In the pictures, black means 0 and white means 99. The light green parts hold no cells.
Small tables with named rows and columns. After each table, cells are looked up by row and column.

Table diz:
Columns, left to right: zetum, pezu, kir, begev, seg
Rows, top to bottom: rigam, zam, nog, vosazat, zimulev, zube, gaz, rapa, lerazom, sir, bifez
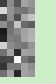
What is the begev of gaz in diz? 46
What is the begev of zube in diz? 64
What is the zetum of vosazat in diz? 55
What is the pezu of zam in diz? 57
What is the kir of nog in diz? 32
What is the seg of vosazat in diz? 36
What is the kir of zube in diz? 47
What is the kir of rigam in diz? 33
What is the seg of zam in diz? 54
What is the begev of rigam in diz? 63

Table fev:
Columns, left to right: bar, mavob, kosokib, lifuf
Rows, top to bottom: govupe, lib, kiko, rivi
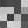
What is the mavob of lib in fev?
75
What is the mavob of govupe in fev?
29
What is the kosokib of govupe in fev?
28
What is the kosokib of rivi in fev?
79
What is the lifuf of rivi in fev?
34
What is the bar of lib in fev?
74
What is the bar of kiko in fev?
79
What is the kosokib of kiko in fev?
69
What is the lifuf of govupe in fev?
78
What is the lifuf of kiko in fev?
29

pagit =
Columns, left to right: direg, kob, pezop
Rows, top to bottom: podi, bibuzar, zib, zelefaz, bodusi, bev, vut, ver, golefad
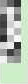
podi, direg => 57
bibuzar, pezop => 59
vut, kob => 91
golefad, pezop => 57
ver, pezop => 46
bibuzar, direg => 70
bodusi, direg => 35
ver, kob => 25
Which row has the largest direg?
golefad

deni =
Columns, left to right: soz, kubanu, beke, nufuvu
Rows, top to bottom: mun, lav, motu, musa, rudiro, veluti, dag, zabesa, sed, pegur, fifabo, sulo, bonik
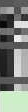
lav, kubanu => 65
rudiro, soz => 43
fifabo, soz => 12
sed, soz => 13
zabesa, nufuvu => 68
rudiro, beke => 29
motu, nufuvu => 21
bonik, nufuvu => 65
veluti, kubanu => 20
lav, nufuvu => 60
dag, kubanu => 34
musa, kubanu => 16
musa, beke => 86
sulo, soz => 34
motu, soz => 21

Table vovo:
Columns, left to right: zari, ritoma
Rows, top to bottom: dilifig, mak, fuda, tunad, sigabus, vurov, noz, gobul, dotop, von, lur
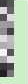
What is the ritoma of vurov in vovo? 74
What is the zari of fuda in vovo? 33
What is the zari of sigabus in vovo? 55
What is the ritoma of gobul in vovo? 33
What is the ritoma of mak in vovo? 40
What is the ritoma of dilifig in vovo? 34
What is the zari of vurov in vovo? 86
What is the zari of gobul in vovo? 95
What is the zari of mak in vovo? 85
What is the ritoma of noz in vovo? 71
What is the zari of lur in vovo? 13
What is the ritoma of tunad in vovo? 59
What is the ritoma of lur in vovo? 45
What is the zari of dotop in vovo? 64
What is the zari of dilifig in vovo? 24

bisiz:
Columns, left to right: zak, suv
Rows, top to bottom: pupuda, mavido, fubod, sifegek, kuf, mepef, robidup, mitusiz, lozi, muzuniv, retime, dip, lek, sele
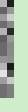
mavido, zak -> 39
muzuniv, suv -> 11
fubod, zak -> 60
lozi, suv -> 56
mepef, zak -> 36
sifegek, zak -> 42
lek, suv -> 49
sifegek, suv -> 53
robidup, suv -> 53
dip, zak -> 61
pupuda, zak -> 71
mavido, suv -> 59
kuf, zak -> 70
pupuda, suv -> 12
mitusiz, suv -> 54
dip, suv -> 78

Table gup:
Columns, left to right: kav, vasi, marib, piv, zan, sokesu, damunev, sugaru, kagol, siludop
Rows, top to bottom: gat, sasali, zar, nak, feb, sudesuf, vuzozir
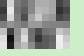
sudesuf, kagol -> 93
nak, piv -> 47
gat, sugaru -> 64
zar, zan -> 64
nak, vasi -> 57
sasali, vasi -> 90
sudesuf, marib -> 59
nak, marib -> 52
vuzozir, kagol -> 92
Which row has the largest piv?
sudesuf

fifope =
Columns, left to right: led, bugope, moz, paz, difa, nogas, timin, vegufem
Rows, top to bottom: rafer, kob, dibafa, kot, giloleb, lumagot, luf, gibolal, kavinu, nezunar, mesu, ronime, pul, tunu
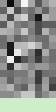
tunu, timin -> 54
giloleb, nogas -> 30
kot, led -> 36
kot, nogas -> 29
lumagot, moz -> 39
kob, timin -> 39
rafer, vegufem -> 69
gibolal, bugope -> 9
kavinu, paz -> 33
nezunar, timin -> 59
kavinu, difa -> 45
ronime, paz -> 50

